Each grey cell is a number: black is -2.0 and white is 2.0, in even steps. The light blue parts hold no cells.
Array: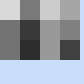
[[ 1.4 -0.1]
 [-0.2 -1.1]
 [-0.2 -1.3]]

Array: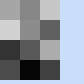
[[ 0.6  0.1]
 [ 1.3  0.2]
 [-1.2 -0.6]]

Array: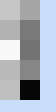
[[ 1.1  0.6]
 [ 0.8 -0.1]
 [ 1.9 -0.2]]

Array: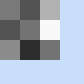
[[-0.1 -0.7]
 [-0.7 -0.2]
 [ 0.2 -1.3]]

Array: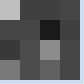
[[ 1.0 -1.0]
 [-0.9 -0.9]
 [-1.1 -0.8]]

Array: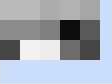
[[ 0.9  0.9]
 [ 0.2  0.2]
 [-0.9  1.8]]

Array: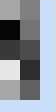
[[ 0.6  0.0]
 [-1.9 -0.2]
 [-1.1 -0.8]]

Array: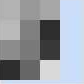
[[ 0.8  0.4]
 [ 0.9  0.0]
 [ 0.2 -0.1]]

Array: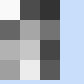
[[ 1.9 -0.8]
 [-0.4  0.6]
 [ 0.8  1.1]]
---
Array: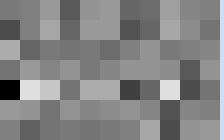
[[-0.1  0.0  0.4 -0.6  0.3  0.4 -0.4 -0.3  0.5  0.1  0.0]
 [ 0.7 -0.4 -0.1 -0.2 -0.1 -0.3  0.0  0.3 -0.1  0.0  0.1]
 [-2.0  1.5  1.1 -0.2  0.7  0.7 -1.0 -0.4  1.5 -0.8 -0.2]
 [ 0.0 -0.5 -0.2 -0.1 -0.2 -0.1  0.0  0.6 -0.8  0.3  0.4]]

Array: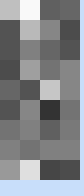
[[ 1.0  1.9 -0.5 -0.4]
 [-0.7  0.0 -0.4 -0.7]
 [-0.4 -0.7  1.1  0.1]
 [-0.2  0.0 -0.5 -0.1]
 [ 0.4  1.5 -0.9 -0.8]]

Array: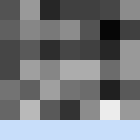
[[-0.7  0.4 -1.4 -1.0 -1.0 -0.9  0.2]
 [-0.9 -0.6 -1.3 -0.9 -1.0 -1.4  0.4]
 [-0.2 -0.5  0.5 -0.2 -0.3 -1.5 -0.6]]

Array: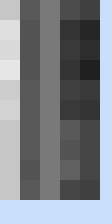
[[ 1.1 -0.6 -0.1 -0.8 -1.0]
 [ 1.4 -0.7 -0.1 -1.1 -1.3]
 [ 1.2 -0.6 -0.1 -1.0 -1.1]
 [ 1.1 -0.6 -0.1 -0.6 -0.9]
 [ 1.1 -0.7 -0.1 -0.5 -0.9]]

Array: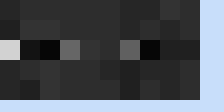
[[-1.4 -1.3 -1.3 -1.3 -1.3 -1.3 -1.4 -1.4 -1.2 -1.3]
 [ 1.3 -1.7 -1.9 -0.4 -1.2 -1.3 -0.5 -1.9 -1.5 -1.5]
 [-1.4 -1.5 -1.2 -1.3 -1.3 -1.3 -1.5 -1.3 -1.4 -1.3]]

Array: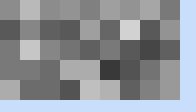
[[ 0.2  0.9  0.2  0.3  0.0  0.5  0.3  0.6 -0.1]
 [-0.1  1.1  0.1 -0.2 -0.5 -0.1 -0.6 -0.9 -0.5]
 [ 0.7 -0.3 -0.3 -0.7  1.0  0.8 -0.5  0.0  0.4]]
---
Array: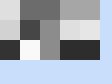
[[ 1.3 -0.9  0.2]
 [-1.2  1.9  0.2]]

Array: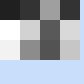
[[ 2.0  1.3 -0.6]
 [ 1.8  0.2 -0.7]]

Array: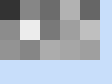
[[ 0.2  1.7 -0.1]
 [ 0.3  0.1  0.7]]

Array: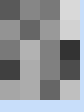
[[ 0.3 -0.4  0.4]
 [-0.1  0.8  0.0]]

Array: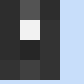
[[-1.3  1.8 -1.2]
 [-1.3 -1.4 -1.2]]

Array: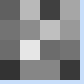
[[-0.2  0.2  1.0]
 [-0.3  1.6 -0.3]]

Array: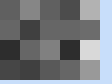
[[-0.4 -1.0 -0.4]
 [-1.3 -0.4  0.0]]

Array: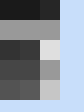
[[ 0.4  0.4  0.4]
 [-1.2 -1.1  1.5]]

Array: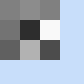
[[-0.2 -1.3  1.9]
 [-0.5  0.8 -0.8]]
